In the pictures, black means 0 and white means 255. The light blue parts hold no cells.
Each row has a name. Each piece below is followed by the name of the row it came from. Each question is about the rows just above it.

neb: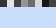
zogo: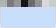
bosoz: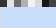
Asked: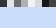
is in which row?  bosoz
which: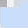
bosoz
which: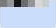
zogo
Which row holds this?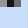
zogo
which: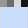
neb
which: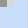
zogo

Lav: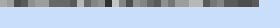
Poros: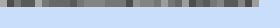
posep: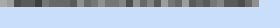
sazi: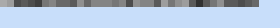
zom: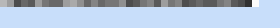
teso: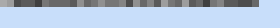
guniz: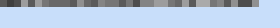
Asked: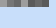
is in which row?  posep
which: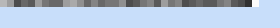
zom
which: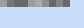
zom
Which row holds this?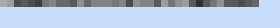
sazi
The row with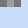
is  Poros

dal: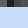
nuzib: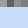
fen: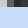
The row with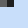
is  dal
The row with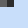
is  fen
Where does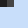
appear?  dal
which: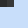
fen

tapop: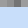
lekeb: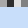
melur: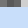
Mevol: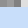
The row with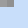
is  tapop
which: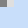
Mevol
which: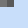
melur
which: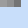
tapop
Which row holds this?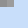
Mevol
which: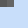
melur

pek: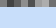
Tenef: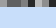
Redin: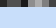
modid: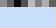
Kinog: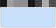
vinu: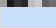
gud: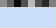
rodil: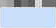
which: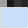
vinu
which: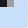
Kinog
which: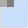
Redin
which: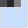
gud

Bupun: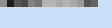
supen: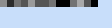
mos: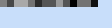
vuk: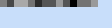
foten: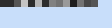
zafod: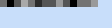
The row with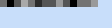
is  zafod
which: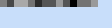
vuk
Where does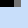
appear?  supen
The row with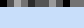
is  zafod

